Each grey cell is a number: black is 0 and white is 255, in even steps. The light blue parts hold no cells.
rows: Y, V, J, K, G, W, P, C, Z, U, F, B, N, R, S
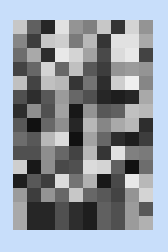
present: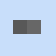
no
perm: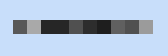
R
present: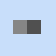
no
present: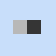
yes
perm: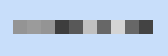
K
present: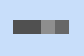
yes

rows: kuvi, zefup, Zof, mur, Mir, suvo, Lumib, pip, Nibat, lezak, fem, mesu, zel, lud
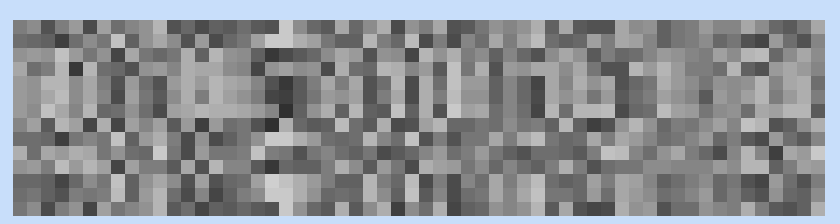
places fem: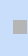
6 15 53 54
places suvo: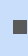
11 21 44 50
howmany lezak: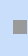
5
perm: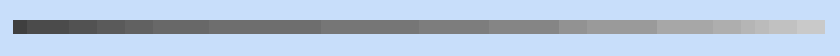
Nibat
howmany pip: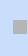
5
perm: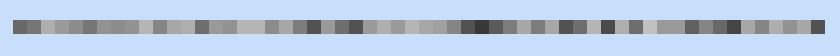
Mir

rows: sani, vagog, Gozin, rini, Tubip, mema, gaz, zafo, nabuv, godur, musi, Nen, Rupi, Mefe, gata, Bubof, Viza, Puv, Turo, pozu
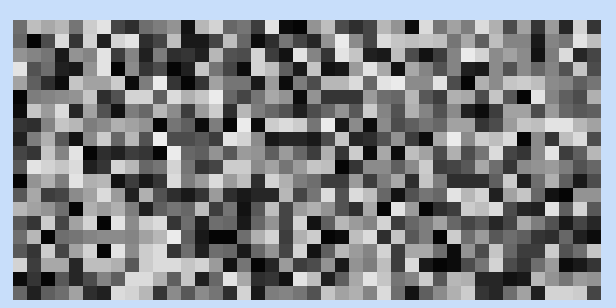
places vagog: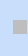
12 16 29 31 35 42
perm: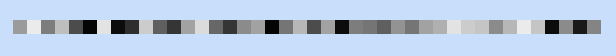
zafo
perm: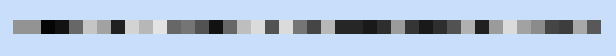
Rupi

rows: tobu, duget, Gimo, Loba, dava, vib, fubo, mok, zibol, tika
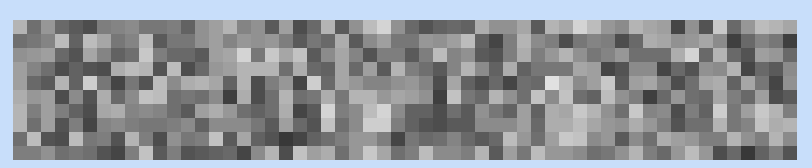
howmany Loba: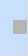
7
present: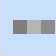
yes
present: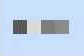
no
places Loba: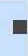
43 47 53
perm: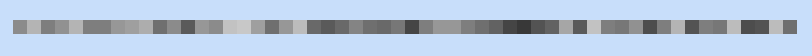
zibol

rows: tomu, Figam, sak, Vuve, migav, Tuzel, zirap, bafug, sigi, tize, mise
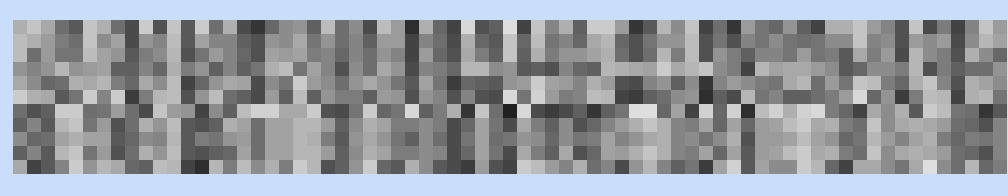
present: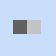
yes
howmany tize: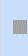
9

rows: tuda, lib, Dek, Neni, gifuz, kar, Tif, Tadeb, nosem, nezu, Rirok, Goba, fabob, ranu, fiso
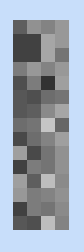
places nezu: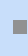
4
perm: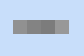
fabob
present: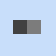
yes

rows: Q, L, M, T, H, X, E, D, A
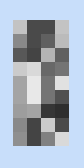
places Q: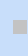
1 4
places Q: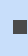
2 3

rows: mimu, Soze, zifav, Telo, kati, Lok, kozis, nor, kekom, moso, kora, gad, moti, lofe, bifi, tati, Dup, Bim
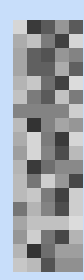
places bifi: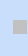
2 3 4
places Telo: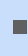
2 3 5
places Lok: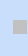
1 4
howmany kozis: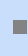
4
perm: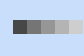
tati

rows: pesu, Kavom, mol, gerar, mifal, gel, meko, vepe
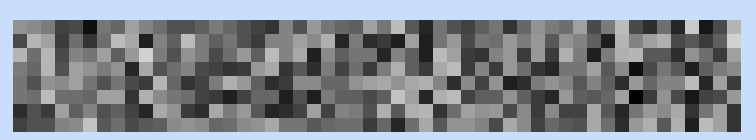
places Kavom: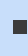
4 18 27 50
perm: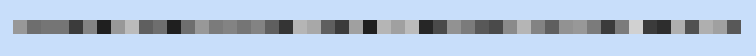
mol
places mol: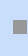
9 17 36 38
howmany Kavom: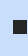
1
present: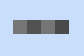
yes

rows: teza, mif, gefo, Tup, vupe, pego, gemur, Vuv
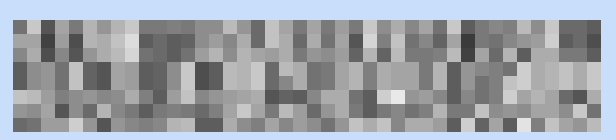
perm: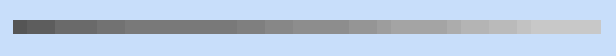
teza
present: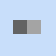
yes
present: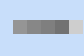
yes
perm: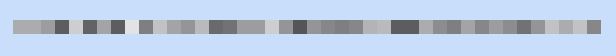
Vuv
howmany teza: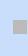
2
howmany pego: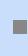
5
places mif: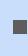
10 12 40

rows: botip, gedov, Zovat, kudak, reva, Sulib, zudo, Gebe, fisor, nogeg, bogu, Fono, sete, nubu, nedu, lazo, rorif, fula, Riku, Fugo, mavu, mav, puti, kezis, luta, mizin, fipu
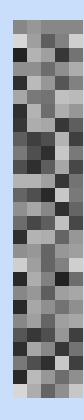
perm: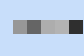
lazo
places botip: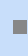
1 3 4 5
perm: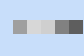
gedov

